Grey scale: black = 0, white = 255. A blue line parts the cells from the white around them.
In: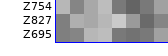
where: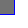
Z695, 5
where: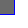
Z827, 6
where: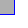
Z827, 1

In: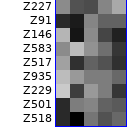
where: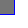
Z518, 2
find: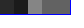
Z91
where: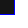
Z146, 1
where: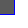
Z501, 4
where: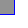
Z583, 2
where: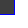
Z229, 1
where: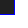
Z146, 4

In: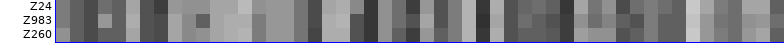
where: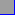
Z260, 37
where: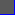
Z260, 35
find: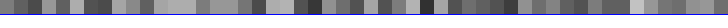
Z983
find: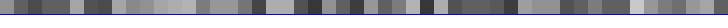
Z260
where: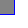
Z983, 39
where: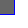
Z24, 33
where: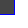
Z260, 18

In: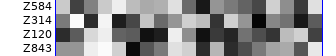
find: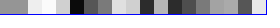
Z843
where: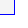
Z314, 3
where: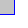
Z314, 6
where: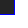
Z120, 12
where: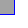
Z843, 15
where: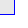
Z843, 18
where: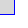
Z120, 2

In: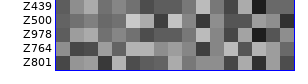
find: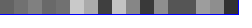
Z500
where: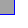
Z978, 13
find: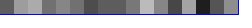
Z978
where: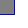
Z500, 2
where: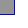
Z801, 1

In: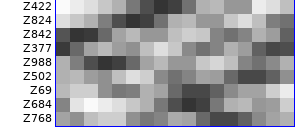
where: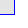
Z684, 1
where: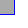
Z768, 8
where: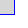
Z988, 11

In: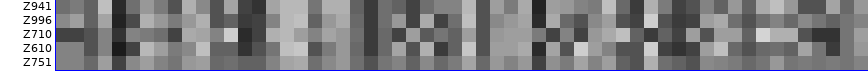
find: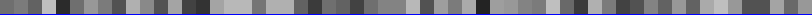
Z941
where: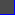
Z996, 5
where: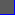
Z710, 26
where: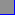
Z751, 35

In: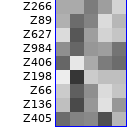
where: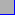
Z89, 0
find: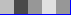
Z136
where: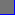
Z984, 4
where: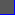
Z627, 1

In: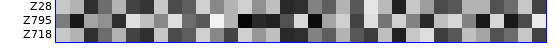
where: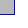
Z28, 23
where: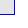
Z28, 22
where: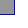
Z718, 14
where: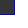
Z28, 6

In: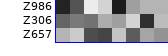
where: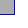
Z306, 3
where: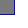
Z306, 1
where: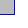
Z306, 7
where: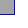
Z657, 6

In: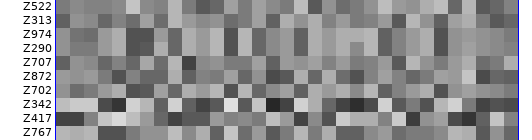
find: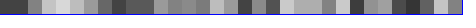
Z417
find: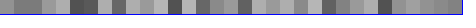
Z290
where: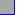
Z707, 6
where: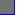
Z974, 1
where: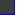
Z417, 25

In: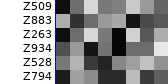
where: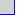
Z263, 5
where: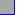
Z883, 4
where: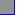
Z528, 7
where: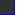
Z883, 1
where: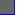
Z509, 7
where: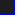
Z794, 0

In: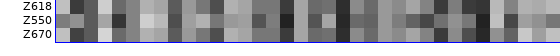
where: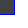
Z670, 1
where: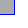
Z618, 34
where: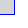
Z670, 3

